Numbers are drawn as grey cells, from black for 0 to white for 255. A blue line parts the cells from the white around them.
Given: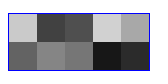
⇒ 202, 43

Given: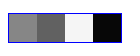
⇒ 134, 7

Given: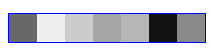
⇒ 104, 137

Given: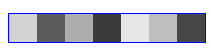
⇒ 210, 71

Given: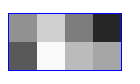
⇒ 145, 166

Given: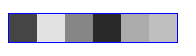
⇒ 69, 191
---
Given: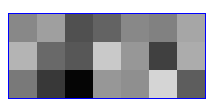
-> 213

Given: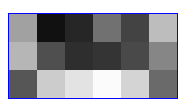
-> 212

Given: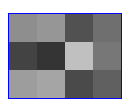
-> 74

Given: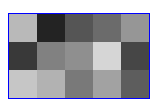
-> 162

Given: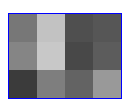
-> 99

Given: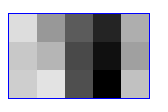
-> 0

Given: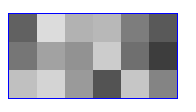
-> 198

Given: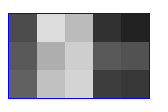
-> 61
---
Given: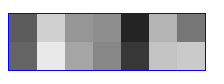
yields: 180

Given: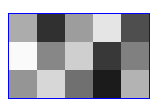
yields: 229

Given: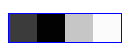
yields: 198

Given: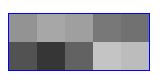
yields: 120

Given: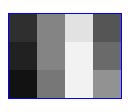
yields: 226

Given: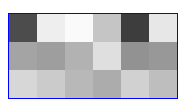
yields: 61

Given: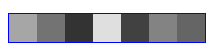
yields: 131
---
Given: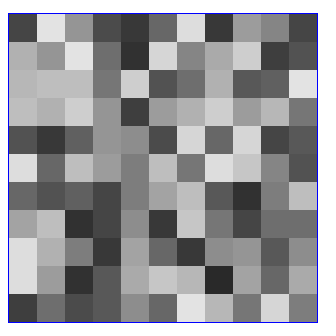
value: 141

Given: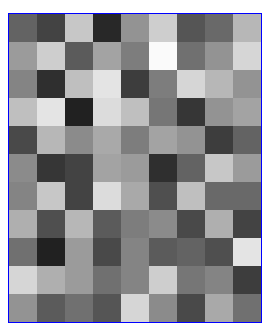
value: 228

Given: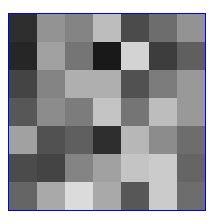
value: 109

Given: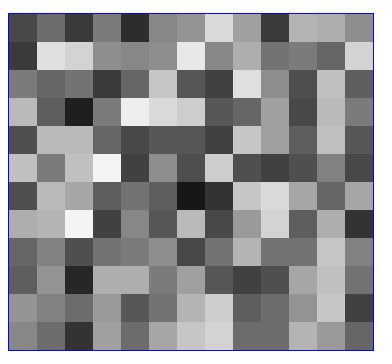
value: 115

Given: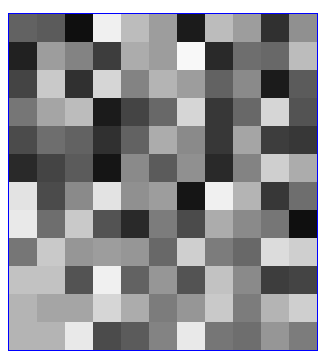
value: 68

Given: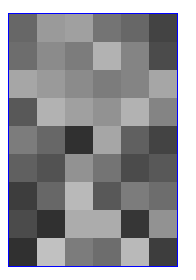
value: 109

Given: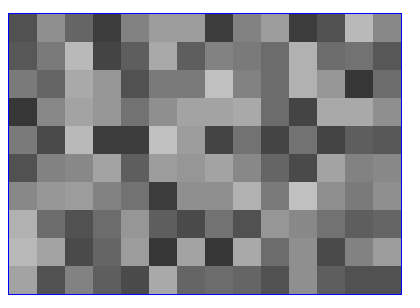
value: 101

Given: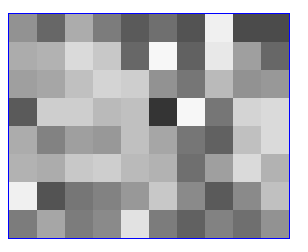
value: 178
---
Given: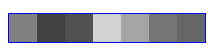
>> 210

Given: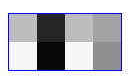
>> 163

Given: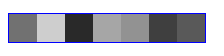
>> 166

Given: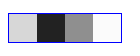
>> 251

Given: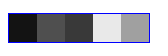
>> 233

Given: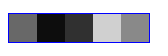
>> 208

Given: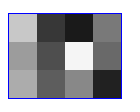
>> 121

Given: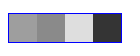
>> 52

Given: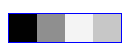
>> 199

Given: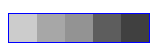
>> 93
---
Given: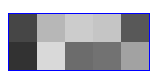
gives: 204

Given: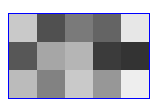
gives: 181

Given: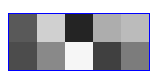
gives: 36

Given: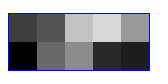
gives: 194

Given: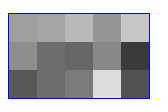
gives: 102

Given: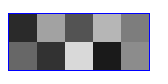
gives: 83

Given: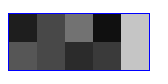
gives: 114

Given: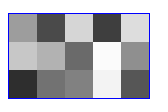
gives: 106
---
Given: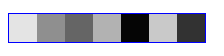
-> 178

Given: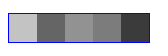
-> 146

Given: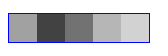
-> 114

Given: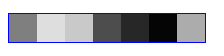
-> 77

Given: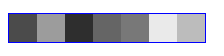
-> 101

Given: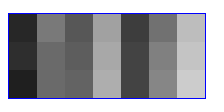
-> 168

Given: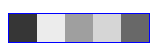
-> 159
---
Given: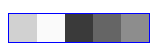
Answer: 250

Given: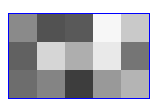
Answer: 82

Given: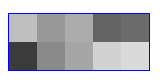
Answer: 152

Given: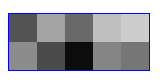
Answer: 163

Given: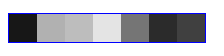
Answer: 177

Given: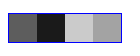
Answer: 26
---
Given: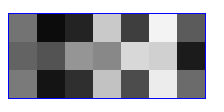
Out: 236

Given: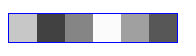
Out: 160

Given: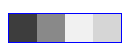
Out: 241

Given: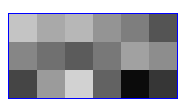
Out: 11

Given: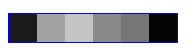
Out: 118

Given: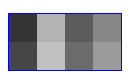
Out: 107

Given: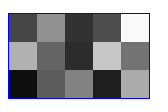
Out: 30

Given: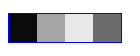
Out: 233
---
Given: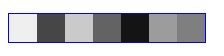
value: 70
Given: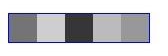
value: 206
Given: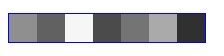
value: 97
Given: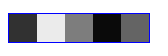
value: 235
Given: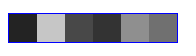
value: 198
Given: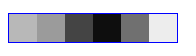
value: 155
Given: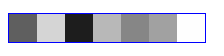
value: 213
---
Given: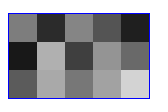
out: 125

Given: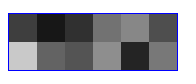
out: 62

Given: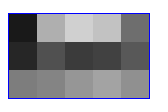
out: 25

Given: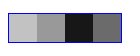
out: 194

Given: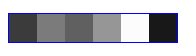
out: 59

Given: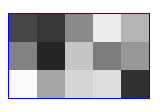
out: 69
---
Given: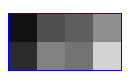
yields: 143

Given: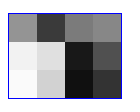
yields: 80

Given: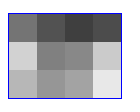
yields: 203

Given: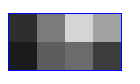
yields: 162

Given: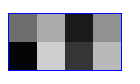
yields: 145

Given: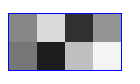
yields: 148

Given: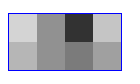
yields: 197
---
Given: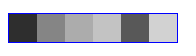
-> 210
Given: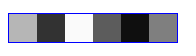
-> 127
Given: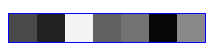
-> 138
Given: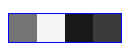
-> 59
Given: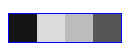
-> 86
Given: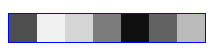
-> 186
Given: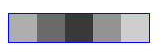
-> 206
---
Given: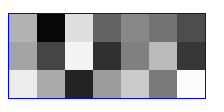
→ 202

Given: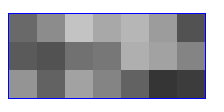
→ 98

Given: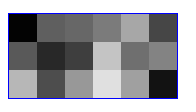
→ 224

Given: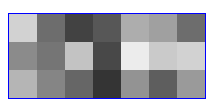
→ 147

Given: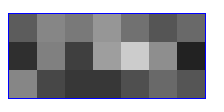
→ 79

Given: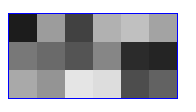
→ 221
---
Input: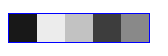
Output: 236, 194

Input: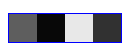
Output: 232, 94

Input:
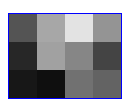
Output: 227, 167

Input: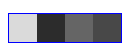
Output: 218, 101

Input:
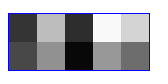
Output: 249, 212

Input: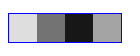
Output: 222, 164

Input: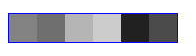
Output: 204, 181
